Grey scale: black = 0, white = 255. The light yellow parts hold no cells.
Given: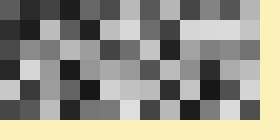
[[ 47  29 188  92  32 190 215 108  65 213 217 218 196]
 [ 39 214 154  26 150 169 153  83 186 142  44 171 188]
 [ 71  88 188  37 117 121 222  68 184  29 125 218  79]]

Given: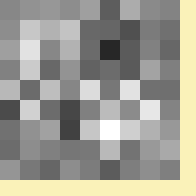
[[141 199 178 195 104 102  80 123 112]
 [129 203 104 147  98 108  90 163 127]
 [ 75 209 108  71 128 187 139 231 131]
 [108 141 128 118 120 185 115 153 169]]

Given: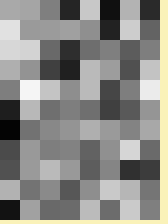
[[225 154 155 160 143  34 205  99]
 [175 147  64  32 186 157  80 195]
 [ 30 184 111 126 111  64  89 149]
 [ 75 153 126 130  98 144 214 106]
 [178 115 138  87 142 201 182 117]]

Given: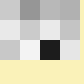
[[233 203 234 196]]

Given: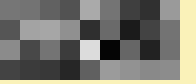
[[ 85 163 166 144  47 106  27  67 115]
 [ 67  59  56  38  96 155 146 137 140]]

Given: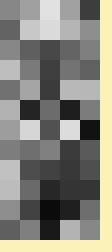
[[ 99 200 218 181 142]
 [190 122  63 115  96]
 [177  36 108  30 123]
 [125 111 128  59  90]
 [188 106  39  52  53]
 [ 95 127  24 179 135]]

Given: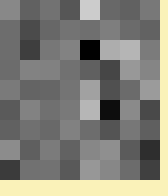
[[109  75 103 115 111 126 107  98]
 [108 130 129 113  96  70 152 133]
 [ 90 130 112 121 182  13 138  73]
 [140  95 123  98 135 143  91  46]]

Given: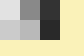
[[203 185  41]]

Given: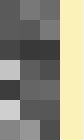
[[ 91  89 121]
 [196  93  78]
 [207  88  87]]
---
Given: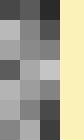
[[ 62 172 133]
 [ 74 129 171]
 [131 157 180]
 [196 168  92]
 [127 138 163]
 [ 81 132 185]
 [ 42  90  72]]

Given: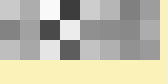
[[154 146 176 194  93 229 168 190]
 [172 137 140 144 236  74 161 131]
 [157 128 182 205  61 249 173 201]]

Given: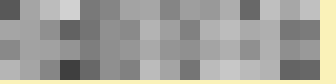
[[103 100 179 186 199 187 117 164 187 129 143 104  63 134 165 181]
 [153 143 176 144 175 164 144 149 169 150 143 126 148 161 162 137]
 [123 119 175 170 188 177 129 159 179 138 144 116  98 144 163 165]
 [192 167 191 104 173 153 158 133 166 163 133 121 209 188 165  88]]

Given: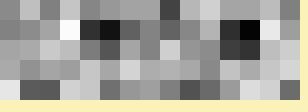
[[108 209 220 155 106  82 127 159 151 112 199 209  89  91 230]
 [213 198 171 194 137 168 178 173 211 167 198 158 165 146 170]
 [205 190  51  62 140 149 207 131 165  85 124 189 201 170 165]
 [158 233   4  47 180 135  99 131  97  18  49 251 164 140 130]
 [128 188 165 165 208 183  67 163 163 152 134 197 128 191 138]]

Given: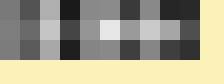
[[ 49  63 134  63 137 133  30 168  90 124]
 [ 79 166 202 154 230 149  69 197 105 125]
 [ 41  38 137  58 139 137  26 175  83 121]]

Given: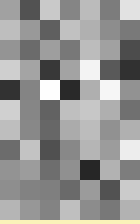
[[178 120 140 191 131 151 181]
 [203  82 155 106 127 130 142]
 [125 178  38 144 110 156 147]
 [237 156 181 136  80 195 108]
 [176 145 188 171 103 136 190]
 [112 175 199 191  98 134 208]
 [146 246 175  41 254 132  50]
 [ 49  89 243 163  56 164 207]
 [ 76 161 188 120 158 107 148]
 [121 141 176 193  95 153 190]
 [226 124 187 133 201  82 161]]
